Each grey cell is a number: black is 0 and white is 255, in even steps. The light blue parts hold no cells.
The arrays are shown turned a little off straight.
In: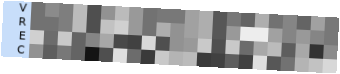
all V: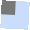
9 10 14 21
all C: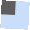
1 14
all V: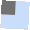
0 8 17
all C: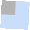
10 19
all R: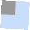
7 14 19
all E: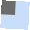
1 15

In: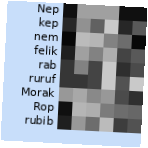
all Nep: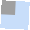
1 2 3
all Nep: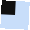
0 4 5
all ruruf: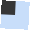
0 1

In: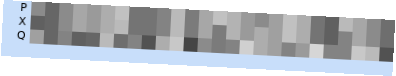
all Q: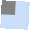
2 7 14 18 21 22
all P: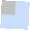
6 13 18

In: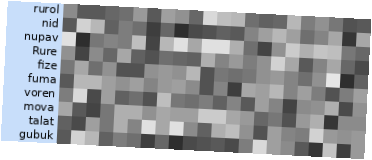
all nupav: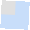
0 8 10 11
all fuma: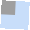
3 5 8 14 17 21

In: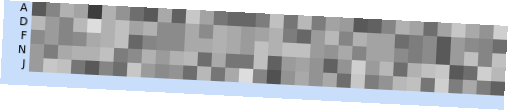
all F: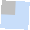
6 16 18 19 31 33
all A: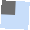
7 28
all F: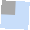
4 11 12 14 22
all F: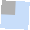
5 13 17
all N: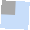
2 13
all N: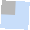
11 25 33

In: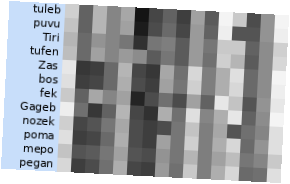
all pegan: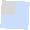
0 12
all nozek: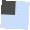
5 7
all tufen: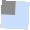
5 14
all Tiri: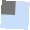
4 6 10

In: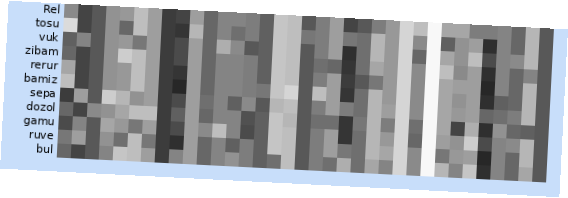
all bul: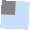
3 8 11 23 28 31
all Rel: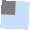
13 18 22 29 30
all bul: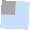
22 33
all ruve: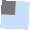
0 6 20 27

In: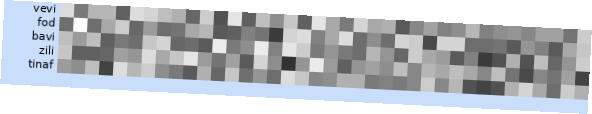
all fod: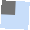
8 14 31
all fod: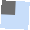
0 2 7 21 23 29 30

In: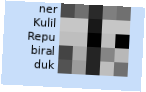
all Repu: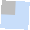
0 1 3
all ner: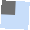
1 4
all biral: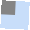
3
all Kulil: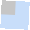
0 1 3 4
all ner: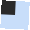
2
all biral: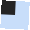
2

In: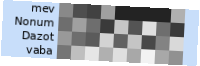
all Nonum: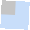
4
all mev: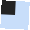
4 5 6 7

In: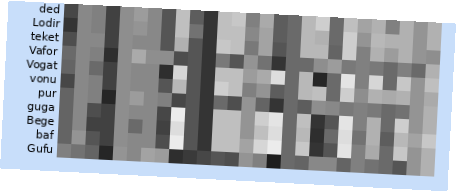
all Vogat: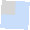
8 22
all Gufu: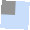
4 13 25
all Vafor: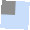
4 6 7 18

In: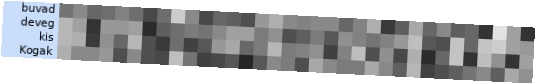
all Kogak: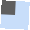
24 28 31
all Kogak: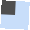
4 6 17 27
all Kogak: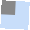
1 2 5 15 19 23 30
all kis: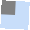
17 20

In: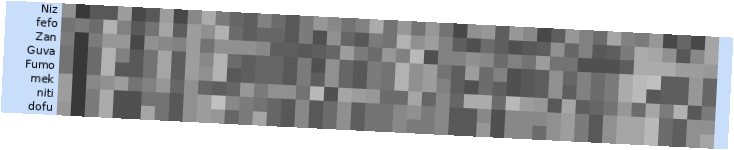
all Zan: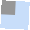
3 4 23 46
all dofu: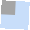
6 14 40 41 46
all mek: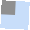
3 9 15 16
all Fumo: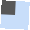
4 5 12 16 21 33 42
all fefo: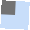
0 6 23

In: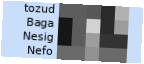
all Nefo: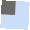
0 1 3 4
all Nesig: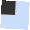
3 4
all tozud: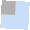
4
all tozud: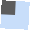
0 1
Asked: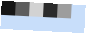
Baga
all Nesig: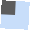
1

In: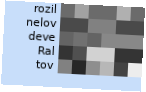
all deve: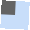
0 2
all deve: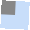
3 4 5
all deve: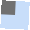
1
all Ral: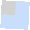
2 3
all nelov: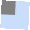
2 3
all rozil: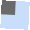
0 2 3 5
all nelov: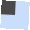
0 1 4 5

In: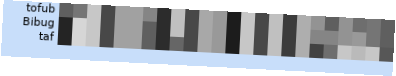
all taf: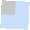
2 13 20 22
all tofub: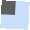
0 19 23

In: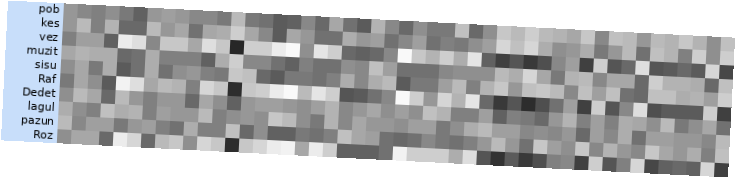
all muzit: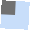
5 15 18 19 24 25 26
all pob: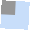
0 6 8 41
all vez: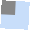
6 23 35
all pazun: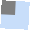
7 10 11 19 29 46

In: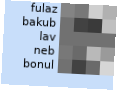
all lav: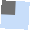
0 1 2 3
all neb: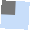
0
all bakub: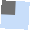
0

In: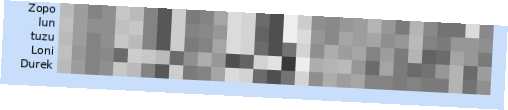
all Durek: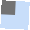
16 29
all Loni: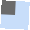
4 8 22 25 29

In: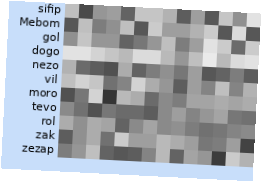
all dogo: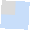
5 6 12
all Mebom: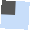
0 5 11 13
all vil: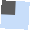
8
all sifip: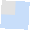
13
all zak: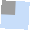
5 6 9 12

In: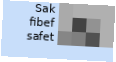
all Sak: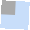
0
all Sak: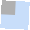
1 2 3
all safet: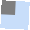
1

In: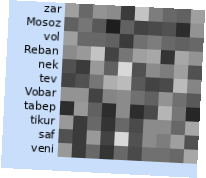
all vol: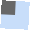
1 2 7 9
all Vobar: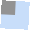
0 1 7

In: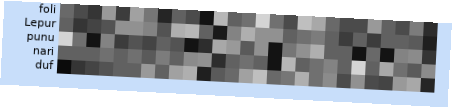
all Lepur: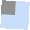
4 5 14 15
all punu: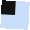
2 9 15 21 23
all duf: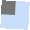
16
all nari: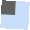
0 1 2 4 8 12 14 17 20 22
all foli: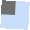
13 15

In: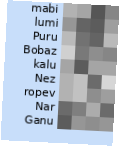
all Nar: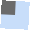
0 3
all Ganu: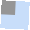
1 3
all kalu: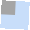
0 2 3
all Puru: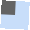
2
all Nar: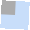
2

